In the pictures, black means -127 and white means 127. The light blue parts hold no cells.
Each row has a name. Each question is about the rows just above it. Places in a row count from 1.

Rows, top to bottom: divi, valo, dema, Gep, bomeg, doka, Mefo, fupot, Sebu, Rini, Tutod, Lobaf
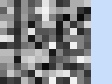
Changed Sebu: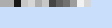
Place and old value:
6, [59]
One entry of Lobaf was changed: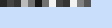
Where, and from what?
5, [1]

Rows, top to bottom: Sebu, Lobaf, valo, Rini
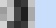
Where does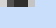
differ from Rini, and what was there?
4, [-69]
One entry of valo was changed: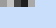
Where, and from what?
1, [41]
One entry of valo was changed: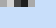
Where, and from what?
2, [68]
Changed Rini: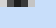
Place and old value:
3, [-81]
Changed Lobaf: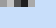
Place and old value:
3, [-57]

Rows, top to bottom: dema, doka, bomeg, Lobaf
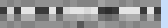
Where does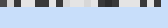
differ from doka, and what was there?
1, [-70]
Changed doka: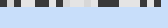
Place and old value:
16, [-82]
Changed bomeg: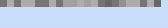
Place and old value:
18, [33]
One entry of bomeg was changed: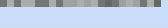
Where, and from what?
20, [45]
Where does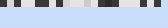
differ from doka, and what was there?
13, [87]
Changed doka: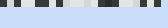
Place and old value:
20, [100]

